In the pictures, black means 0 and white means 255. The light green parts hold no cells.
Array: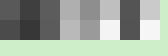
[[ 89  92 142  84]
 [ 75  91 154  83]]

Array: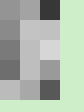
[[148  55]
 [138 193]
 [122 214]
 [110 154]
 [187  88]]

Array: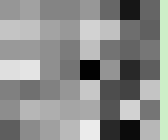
[[150 132 151  22]
 [196 163 210 110]
 [153 143 191 100]
 [223 143   2  40]
 [128 129 199  67]
 [141 174 169 210]
 [ 94 160 235  11]]

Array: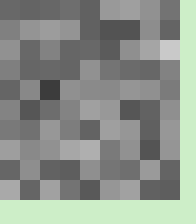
[[104 103  97 159 115]
 [128 156  97  83 100]
 [145 130 104 143 201]
 [127 104 145 107 130]
 [101  60 138 149 123]
 [131 109 160  86 143]
 [121 151  99 150 151]
 [158 145 175 145 149]
 [102  98 143 111 100]
 [169 161  89 161  94]]

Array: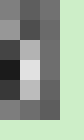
[[127 113]
 [151 106]
 [ 68 110]
 [ 27 110]
 [ 56  99]
 [125  93]]

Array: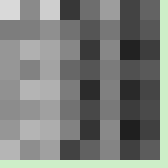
[[217 206 110  67]
 [125 143  85  67]
 [150 166  56  34]
 [150 163  85  80]
 [145 176  43  41]
 [140 160  72  60]
 [150 173  52  31]
 [181 160  97  64]]

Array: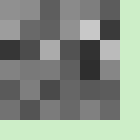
[[144  94 126]
 [157  97 200]
 [ 54 171  50]
 [130 123  46]
 [ 90  74  89]
 [114 123 128]]

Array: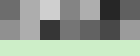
[[109 207 174  96]
 [144  54  98 155]]
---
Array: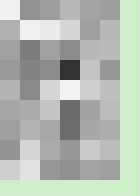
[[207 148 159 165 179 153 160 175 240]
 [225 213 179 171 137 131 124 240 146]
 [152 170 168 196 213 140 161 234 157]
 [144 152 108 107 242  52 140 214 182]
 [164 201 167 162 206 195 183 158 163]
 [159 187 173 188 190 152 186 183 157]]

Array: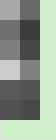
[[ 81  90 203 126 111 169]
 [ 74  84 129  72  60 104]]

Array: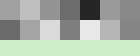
[[107 161]
 [164 191]
 [218 148]
 [127 108]
 [232  38]
 [182 154]
 [134 137]]

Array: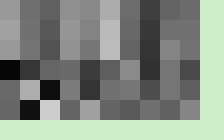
[[102 105   6 153 161 153]
 [ 17 173  54 116 113 111]
 [205  14 101  82  88  96]
 [100 123 106 146 149 144]
 [160  52  60 118 131 136]
 [100 113  94 187 185 171]
 [ 90 118 138 100 104 108]
 [111  78  49  52  56  63]
 [ 97 117 117 133 112 100]
 [134  94  74 114 113 107]]

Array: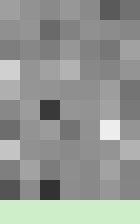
[[ 84 127 196 109 136 175 208 126 144 159]
 [139 162 145 147 156 149 148 135 148 146]
 [ 50 124 142 155  57 147 161 125 106 138]
 [141 142 138 115 149 143 178 150 130 151]
 [137 137 144 145 147 143 136 130 144 138]
 [150 162 148 237 162 157 132 119 140  90]
 [133 132 178 148 121 116 148 161 135 113]]

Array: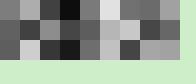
[[ 94  97 125]
 [206  65 173]
 [ 55 141  65]
 [ 25  70  13]
 [110  93 122]
 [193 182 225]
 [ 69 200 113]
 [166  71 107]
 [162 103 161]]
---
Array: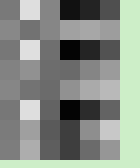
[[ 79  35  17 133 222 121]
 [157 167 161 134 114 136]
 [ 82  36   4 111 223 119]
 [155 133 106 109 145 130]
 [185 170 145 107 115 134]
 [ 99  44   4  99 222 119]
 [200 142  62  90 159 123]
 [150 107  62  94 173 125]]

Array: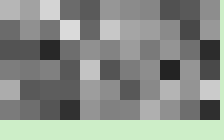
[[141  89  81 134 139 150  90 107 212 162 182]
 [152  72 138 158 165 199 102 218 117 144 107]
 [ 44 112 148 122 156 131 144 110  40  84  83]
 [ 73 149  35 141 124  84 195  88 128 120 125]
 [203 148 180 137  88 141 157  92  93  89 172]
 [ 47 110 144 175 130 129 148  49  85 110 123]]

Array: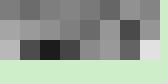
[[132 145 102 121 132 126 108 125]
 [149  74 150 107 127 143 154 165]
 [225  99 153 138  69  28  76 184]]

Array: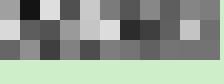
[[125 133  94 135  86 123 201  80 222  20 160]
 [111 196  96  63  44 220 197 154  83  93 217]
 [115 115 116  97 116 125  77 129  63 143 102]]

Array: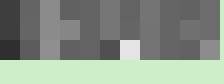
[[108  98 101 116  99 117  99  97 139 100  62]
 [108 112 101 115 101 117  99 134 139 101  62]
 [140  98 101 116 228  80  99  97 143  92  47]]

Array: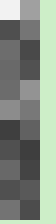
[[160 242]
 [117  79]
 [ 73 109]
 [ 81 105]
 [147 108]
 [120 140]
 [ 97  63]
 [ 62  80]
 [ 68 104]
 [ 89  80]
 [ 76 115]]
